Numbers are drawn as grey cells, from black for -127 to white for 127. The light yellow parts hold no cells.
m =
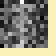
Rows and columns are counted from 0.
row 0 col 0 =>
-104
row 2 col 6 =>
-58
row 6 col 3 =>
-23
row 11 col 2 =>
-52
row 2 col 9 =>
-59
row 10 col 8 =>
7
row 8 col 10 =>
-95
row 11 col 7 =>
-11
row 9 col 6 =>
11
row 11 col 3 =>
9
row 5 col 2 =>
-94
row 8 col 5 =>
5
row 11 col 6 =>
-84
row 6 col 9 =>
-87
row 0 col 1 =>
-10
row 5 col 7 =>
58
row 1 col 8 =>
13
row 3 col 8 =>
-85
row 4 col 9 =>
-3
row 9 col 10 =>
-7
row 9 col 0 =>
-22
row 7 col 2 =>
-51
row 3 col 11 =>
-83
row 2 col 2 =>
-10
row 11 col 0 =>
-120
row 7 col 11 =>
-84
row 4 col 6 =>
28
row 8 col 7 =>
-37
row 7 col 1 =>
-84
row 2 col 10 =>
-85
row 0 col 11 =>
-22
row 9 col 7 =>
-22
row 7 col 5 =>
56
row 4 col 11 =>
-23
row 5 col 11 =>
-93
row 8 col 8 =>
12
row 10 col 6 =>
11
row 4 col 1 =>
-25
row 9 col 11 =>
-59
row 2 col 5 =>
19

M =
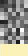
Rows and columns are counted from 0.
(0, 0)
-85
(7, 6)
-17
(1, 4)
39
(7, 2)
-40
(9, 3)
-27
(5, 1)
-88
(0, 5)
-1
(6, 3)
-24
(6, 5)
-19
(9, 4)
51
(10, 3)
49
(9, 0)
-9
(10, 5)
109
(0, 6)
64
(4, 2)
-37
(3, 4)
-60
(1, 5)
-34
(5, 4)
46
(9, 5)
4
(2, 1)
-59
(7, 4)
-85
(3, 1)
15
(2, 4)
53

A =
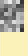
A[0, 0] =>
31
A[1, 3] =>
22
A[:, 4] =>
[84, -52, -9, 60, 62, 70, 40, 82]
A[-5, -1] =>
48
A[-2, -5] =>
47
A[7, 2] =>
74
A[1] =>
[22, -10, 1, 22, -52, -47]
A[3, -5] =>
52
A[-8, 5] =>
-72
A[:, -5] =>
[70, -10, -50, 52, -34, 5, 47, 44]
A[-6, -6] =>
-16
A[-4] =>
[-26, -34, -7, -26, 62, 35]
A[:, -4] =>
[105, 1, 38, 34, -7, 15, 7, 74]

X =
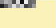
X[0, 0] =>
6
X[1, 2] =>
23
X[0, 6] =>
109
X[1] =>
[-96, -38, 23, 96, 30, 80, -60, -28, 28]
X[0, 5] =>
-111
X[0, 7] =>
-24

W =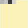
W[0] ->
54
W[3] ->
84

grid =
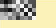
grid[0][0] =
-60
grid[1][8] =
-52
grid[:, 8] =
[-48, -52, 36, -74, 116]
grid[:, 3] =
[-19, 101, -32, 7, 33]
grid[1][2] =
64
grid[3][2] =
75
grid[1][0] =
71
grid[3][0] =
56
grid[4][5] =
-1
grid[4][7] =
-34
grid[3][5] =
81
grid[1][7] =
52
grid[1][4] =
33
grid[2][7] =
-94

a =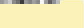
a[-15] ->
24
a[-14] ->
50
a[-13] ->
74
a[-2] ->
17
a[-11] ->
-15

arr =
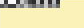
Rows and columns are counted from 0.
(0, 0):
107
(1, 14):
-20
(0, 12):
-80
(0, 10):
-86
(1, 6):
60
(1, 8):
-26
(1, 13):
25
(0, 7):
-63
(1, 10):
-4
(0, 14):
-77

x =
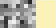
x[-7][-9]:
60
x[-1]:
[5, -67, 73, 49, 16, -35, -34, 7, 35]
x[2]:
[-8, -5, -1, 22, 6, 10, 17, 43, 78]
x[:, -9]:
[60, -27, -8, 4, 79, -23, 5]
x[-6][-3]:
109
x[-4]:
[4, 35, 39, 44, 87, 4, 54, 56, 3]
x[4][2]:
-11
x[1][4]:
-47
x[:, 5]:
[13, 10, 10, 4, 29, -81, -35]
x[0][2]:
60
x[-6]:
[-27, -72, 29, 84, -47, 10, 109, 4, 23]
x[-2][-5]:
61
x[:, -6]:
[78, 84, 22, 44, 87, 111, 49]

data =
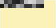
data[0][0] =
62
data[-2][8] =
76
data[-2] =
[62, -64, -33, -88, -94, -58, 63, 85, 76, 35, 39]
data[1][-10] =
27
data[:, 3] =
[-88, -52]
